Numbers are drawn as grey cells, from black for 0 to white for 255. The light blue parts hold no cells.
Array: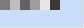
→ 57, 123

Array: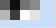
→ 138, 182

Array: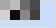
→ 74, 210

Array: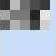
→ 57, 98

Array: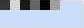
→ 158, 54

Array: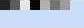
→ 156, 36

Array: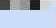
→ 211, 70

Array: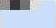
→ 222, 145

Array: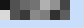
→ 69, 217
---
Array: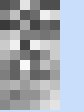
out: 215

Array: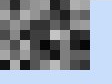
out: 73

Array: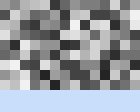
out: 113

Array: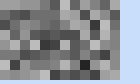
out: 159

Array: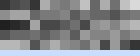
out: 83

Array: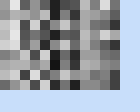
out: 115

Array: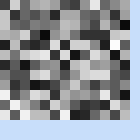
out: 71
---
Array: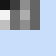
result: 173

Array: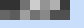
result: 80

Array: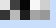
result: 164

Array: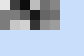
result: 102

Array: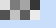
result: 93

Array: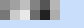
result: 33

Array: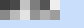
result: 176
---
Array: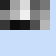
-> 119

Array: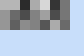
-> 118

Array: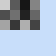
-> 132

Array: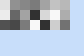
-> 184

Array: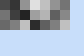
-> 116

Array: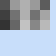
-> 92

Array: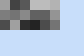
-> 179

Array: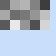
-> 61
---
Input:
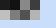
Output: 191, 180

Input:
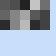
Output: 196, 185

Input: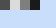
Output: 219, 127

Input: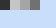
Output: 197, 165

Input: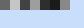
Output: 197, 158

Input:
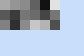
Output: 226, 198

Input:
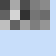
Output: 212, 191

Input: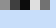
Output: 223, 143

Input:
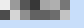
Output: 237, 213
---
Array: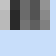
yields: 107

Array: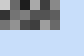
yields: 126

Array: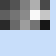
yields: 138

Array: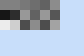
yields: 152

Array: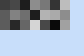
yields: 111

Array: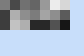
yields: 142

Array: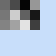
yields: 97

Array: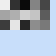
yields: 208

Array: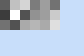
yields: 82
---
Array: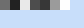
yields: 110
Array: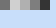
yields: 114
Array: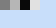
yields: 125
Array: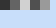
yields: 51
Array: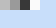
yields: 189
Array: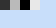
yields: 49
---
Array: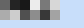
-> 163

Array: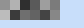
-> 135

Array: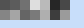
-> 155

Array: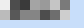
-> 206

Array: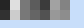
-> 141

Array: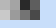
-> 73

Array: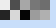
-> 176

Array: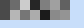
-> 148

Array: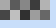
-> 103

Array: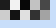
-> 163
